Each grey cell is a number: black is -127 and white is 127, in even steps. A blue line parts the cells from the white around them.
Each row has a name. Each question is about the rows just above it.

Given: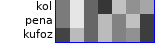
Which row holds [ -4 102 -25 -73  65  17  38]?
kol
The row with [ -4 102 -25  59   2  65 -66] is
pena

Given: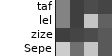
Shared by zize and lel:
[-64]
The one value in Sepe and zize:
[-38]
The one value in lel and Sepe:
[69]
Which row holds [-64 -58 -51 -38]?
zize
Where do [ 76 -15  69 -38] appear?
Sepe
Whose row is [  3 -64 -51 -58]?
taf

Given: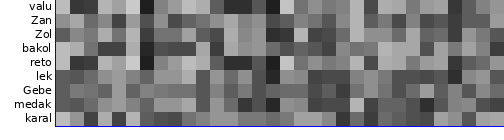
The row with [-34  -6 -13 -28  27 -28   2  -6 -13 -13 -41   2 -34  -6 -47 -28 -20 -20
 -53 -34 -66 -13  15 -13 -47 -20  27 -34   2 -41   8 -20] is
Gebe
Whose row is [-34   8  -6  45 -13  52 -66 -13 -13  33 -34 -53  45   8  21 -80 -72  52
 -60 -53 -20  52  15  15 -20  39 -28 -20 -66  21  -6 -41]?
Zol
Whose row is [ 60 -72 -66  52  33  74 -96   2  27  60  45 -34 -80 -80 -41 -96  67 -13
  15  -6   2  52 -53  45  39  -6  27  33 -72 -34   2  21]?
valu

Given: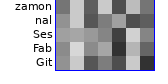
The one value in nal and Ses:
[32]
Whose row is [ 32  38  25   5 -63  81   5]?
Ses
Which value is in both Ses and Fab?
[38]
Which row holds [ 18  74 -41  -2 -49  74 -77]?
Git
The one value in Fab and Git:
[-77]
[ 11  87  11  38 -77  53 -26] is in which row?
Fab

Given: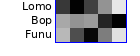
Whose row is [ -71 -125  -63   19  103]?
Lomo
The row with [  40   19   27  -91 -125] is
Bop
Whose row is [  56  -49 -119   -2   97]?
Funu

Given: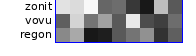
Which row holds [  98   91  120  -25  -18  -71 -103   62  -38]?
zonit
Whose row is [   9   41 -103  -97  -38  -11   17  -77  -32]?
regon
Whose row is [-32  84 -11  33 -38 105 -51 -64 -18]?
vovu

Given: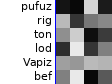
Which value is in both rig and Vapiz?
[58]
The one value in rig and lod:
[-74]
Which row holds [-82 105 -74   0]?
lod
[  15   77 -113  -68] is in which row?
ton
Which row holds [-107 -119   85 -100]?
pufuz
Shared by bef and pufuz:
[-119]

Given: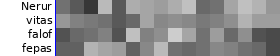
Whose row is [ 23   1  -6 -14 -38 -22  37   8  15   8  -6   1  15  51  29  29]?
vitas
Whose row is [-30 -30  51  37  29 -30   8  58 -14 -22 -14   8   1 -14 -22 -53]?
fepas

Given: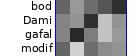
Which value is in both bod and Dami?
[-80]
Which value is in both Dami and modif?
[19]
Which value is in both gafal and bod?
[25]

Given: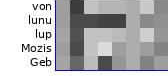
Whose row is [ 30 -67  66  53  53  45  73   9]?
von
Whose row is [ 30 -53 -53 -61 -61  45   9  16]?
lunu
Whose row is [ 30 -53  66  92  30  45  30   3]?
Mozis
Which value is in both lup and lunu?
[45]
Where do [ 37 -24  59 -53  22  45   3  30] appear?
Geb

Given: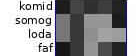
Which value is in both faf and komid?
[-93]
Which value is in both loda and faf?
[-72]
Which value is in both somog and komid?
[-99]
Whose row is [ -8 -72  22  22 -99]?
somog

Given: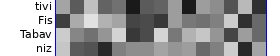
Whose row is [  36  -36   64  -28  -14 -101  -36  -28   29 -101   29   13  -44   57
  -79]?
tivi
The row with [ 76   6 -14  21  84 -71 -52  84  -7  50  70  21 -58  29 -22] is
Tabav

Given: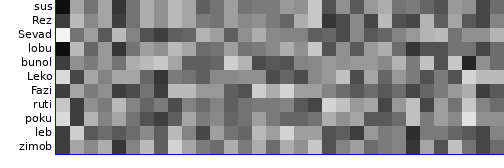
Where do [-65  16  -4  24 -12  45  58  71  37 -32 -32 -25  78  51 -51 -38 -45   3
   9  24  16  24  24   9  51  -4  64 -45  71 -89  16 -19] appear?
bunol
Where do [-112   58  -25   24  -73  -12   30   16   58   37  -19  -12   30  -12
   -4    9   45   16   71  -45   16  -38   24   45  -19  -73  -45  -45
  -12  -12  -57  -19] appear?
lobu
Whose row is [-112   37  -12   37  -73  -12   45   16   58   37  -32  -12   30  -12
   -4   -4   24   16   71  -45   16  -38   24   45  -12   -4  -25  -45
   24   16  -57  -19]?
sus
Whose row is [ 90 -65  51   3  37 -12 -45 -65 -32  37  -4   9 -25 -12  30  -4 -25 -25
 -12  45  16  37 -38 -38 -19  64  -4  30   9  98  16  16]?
poku
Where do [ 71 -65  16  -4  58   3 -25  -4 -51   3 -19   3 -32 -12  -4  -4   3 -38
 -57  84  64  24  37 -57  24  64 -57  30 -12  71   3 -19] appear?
ruti

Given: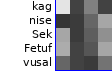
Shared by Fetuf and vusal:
[-61]
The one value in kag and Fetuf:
[-61]
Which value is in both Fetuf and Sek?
[38]
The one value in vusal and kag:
[-61]
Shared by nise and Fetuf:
[38]
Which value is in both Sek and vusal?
[-68]
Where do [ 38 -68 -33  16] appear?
Sek

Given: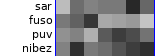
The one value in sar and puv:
[2]
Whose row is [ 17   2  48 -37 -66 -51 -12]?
puv
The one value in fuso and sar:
[-6]
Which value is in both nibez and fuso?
[-6]

